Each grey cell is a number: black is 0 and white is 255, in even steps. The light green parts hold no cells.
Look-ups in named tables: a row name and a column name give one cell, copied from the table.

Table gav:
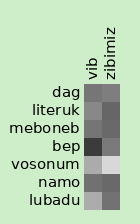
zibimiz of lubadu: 114
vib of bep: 59
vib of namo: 113
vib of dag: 118
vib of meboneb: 117
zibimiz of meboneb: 105
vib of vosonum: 171
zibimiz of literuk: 102
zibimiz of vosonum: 216
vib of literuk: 136

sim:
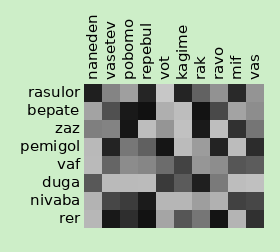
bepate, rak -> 19
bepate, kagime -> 189
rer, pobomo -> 46
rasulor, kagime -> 36
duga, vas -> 192
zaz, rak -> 26
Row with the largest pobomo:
duga

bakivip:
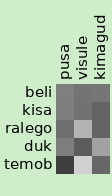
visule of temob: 208
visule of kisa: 114
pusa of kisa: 125
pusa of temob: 63
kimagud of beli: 118
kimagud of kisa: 100
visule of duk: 91
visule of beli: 116
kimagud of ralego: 100
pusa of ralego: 110
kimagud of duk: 161
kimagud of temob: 103
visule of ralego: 179
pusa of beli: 127
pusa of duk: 125

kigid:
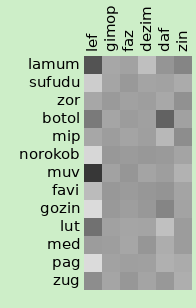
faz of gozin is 158
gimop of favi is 152
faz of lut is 165
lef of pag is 219
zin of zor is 145
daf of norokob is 154
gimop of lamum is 167
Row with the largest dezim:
lamum

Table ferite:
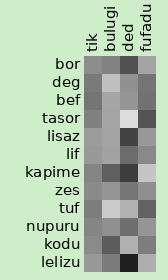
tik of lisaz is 155
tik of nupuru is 133
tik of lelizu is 153
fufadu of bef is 114
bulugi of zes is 149
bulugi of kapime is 95
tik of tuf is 125
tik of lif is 153
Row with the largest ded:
tasor

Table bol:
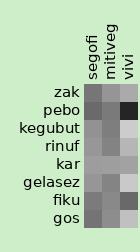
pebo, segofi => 106
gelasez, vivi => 201
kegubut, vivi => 204
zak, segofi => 118
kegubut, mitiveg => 126
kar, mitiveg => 158
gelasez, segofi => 150

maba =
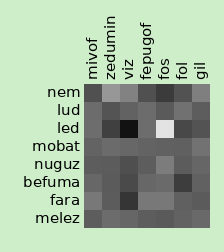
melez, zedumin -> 108
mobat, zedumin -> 107
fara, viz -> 53
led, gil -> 83
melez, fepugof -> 93
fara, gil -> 91
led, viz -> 18
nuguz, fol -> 92
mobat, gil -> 114
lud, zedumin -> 84
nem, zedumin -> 151
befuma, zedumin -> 91
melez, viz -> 102
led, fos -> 227
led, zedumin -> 64
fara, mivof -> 120
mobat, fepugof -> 99
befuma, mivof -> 103
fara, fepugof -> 120
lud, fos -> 90
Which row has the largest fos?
led

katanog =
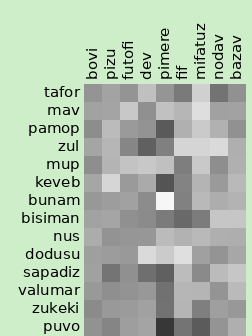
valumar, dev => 152
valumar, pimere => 113
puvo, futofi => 158
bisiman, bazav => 198
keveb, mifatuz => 180
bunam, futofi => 161
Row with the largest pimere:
bunam

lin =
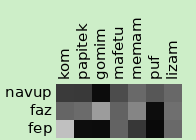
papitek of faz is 107
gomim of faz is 156
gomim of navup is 12
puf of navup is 87
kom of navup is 58
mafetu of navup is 76

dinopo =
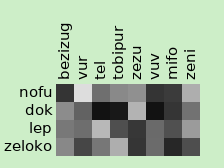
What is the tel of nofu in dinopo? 111
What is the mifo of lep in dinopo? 80
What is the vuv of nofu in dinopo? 52
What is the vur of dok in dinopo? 98
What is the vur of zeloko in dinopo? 70
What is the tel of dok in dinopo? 18
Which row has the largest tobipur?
zeloko

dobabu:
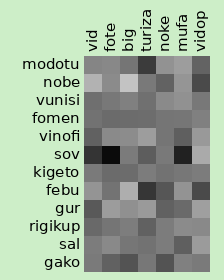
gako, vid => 122
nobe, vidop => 74
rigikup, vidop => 137
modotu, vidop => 99
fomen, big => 108
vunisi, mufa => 145
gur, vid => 89
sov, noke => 121
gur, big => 144
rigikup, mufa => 139
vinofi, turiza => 157
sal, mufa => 95
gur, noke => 97

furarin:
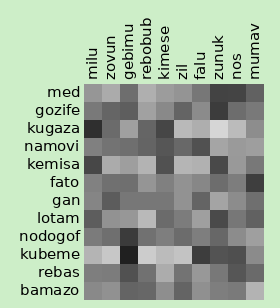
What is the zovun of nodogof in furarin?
111
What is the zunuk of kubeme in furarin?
83
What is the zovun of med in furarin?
171
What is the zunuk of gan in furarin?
164
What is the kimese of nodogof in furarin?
126
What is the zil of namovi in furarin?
104
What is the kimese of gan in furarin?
119

